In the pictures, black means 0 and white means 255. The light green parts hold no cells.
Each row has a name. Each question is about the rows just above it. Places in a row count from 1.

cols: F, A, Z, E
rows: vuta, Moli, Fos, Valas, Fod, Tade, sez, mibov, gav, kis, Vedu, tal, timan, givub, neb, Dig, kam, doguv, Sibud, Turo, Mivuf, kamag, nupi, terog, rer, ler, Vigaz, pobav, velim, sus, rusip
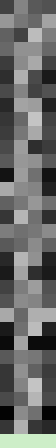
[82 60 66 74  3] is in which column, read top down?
E
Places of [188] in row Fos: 3
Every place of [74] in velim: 1 4
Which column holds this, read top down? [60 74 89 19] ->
F
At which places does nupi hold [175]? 3 4
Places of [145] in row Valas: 2 3
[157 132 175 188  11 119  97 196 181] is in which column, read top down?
Z

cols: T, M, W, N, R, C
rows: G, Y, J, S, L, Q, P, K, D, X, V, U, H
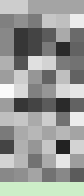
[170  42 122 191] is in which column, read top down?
R
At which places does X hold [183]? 3 5
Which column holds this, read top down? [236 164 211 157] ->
C
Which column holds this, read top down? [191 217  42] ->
R
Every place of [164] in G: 3 4 5 6
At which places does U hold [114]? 3
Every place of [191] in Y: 5

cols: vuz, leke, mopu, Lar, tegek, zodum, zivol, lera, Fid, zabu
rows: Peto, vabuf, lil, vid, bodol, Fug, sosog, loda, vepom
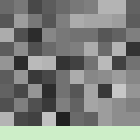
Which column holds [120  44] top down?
mopu
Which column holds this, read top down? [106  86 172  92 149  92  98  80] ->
vuz

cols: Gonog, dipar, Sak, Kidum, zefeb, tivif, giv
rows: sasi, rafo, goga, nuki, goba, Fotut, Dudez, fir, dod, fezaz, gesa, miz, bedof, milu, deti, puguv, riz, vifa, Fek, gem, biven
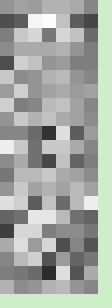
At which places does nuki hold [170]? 2 3 4
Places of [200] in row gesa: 2 4 5

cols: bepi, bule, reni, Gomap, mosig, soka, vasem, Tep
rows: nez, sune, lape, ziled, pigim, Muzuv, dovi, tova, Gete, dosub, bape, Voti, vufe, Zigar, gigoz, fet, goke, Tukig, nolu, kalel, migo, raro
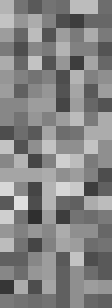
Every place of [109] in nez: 5 8
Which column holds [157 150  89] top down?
reni
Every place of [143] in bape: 3 5 6 8
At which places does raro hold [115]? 2 4
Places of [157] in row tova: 3 4 6
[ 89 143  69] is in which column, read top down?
reni

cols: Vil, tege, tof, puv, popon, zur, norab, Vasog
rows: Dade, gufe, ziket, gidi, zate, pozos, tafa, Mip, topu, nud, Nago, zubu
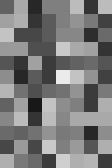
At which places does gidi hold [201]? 5
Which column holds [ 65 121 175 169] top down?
Vasog
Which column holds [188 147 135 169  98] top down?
zur
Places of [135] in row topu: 1 5
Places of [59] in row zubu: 4 8

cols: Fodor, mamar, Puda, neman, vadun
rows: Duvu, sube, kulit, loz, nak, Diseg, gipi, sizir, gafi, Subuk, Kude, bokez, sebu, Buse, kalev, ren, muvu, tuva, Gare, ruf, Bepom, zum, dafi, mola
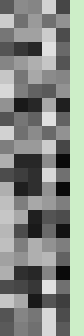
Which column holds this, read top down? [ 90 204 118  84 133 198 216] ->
Fodor
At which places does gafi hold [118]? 2
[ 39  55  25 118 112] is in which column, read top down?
Puda
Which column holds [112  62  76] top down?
vadun
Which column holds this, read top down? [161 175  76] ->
Fodor

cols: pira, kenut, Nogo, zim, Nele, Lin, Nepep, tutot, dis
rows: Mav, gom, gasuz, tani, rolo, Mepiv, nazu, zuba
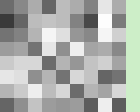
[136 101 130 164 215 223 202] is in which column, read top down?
kenut
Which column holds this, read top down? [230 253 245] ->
tutot
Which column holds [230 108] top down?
zim
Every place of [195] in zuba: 3
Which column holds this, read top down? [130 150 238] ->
Lin
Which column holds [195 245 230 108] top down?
zim

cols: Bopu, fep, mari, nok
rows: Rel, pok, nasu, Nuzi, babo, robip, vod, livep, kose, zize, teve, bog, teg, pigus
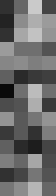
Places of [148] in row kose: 1 4
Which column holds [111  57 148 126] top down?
nok

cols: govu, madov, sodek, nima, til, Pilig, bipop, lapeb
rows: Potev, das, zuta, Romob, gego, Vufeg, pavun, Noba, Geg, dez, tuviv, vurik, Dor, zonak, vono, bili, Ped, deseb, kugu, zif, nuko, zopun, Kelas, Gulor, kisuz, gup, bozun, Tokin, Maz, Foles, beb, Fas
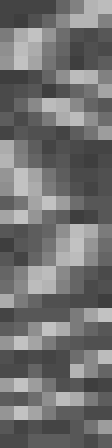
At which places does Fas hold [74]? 1 2 7
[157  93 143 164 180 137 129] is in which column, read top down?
til
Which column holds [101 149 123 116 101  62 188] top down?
nima
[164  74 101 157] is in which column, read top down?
sodek
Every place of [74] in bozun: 1 2 4 5

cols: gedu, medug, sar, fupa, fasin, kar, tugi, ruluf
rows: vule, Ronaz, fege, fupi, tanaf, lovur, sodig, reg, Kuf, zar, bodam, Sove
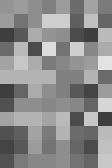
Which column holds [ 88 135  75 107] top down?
kar
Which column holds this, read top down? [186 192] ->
ruluf
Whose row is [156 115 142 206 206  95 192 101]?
Ronaz
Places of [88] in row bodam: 2
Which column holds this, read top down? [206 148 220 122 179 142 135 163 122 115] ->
fupa
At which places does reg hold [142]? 2 3 5
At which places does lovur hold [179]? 1 2 3 4 7

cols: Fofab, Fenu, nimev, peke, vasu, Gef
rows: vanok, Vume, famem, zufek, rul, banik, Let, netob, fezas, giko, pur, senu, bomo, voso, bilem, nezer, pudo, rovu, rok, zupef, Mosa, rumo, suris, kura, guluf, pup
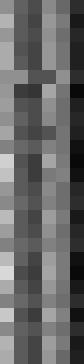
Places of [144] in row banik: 1 2 5
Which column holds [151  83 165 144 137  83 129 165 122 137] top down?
peke
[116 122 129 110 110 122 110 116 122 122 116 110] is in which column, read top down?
vasu
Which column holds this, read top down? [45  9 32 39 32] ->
Gef
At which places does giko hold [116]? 5
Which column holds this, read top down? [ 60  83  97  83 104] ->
Fenu

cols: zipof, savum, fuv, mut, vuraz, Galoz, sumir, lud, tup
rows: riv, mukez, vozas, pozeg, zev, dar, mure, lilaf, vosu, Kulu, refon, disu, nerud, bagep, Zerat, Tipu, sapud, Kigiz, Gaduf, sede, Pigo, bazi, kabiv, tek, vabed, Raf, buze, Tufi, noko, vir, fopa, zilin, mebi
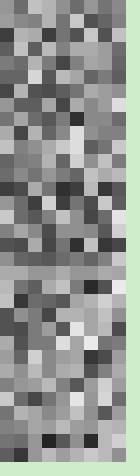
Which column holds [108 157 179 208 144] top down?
tup
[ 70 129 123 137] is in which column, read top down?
savum
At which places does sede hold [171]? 1 2 5 8

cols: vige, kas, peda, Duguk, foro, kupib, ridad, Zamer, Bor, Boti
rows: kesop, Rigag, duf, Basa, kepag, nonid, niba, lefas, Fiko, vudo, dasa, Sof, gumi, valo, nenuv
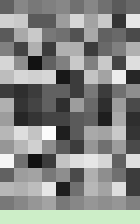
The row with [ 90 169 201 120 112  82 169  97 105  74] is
duf
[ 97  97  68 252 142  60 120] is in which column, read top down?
Duguk
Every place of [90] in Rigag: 3 4
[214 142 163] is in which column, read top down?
Zamer
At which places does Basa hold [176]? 3 5 6 10
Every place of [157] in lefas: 6 9
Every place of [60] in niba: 1 3 6 8

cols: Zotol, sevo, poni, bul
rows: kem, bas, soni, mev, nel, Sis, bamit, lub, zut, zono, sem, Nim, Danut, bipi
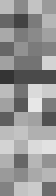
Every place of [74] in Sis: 2 3 4
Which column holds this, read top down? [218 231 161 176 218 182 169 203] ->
poni
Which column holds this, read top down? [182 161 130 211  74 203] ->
bul
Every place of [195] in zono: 2
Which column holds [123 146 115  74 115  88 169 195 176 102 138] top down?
sevo

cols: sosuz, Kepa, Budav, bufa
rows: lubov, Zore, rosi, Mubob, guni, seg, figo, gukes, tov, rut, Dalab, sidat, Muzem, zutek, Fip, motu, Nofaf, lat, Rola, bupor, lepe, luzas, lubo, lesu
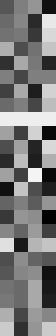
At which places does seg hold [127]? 1 3 4
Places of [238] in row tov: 1 2 3 4

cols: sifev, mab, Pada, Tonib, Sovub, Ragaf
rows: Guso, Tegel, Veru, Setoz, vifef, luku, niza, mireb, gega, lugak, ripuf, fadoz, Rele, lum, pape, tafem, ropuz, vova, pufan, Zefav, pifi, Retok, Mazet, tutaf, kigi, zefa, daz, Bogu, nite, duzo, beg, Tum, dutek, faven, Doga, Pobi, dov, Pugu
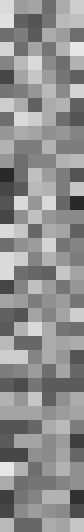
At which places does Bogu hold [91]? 1 4 5 6
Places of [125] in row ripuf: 2 3 5 6
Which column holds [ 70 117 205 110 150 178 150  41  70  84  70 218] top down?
sifev
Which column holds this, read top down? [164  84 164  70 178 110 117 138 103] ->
mab

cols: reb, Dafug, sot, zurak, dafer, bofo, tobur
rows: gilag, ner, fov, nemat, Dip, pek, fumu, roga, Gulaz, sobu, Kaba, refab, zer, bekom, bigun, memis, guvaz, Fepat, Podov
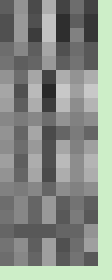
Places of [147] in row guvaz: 7
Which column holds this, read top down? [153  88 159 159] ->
zurak
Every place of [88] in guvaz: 2 3 4
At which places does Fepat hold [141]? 2

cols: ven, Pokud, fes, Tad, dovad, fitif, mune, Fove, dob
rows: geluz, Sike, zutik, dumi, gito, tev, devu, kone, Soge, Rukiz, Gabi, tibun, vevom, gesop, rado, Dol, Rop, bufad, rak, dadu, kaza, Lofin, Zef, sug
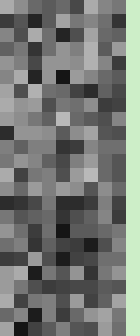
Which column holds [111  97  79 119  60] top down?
Tad
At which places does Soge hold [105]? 6
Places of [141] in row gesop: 1 6 8

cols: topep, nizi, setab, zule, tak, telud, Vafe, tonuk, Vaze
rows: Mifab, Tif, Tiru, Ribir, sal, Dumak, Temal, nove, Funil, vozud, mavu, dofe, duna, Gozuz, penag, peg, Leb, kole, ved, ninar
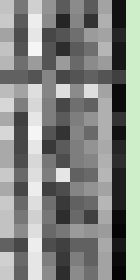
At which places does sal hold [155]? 3 5 8
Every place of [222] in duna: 3
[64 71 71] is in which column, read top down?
nizi
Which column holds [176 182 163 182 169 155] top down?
tonuk
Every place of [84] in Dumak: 3 6 8
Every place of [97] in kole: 1 6 7
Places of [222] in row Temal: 3 5 7

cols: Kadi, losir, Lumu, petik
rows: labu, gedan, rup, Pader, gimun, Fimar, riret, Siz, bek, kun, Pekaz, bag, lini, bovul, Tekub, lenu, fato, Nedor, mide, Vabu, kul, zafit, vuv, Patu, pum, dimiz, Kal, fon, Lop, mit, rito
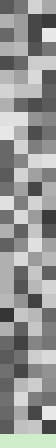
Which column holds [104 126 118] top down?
petik
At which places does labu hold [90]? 1

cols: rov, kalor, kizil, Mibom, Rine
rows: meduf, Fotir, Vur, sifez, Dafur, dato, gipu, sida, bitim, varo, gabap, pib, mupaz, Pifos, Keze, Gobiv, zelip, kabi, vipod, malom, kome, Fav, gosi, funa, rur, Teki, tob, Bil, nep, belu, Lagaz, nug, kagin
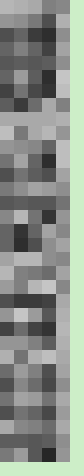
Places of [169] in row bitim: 1 2 3 4
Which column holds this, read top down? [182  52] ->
kalor
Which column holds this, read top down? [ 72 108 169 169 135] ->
kizil

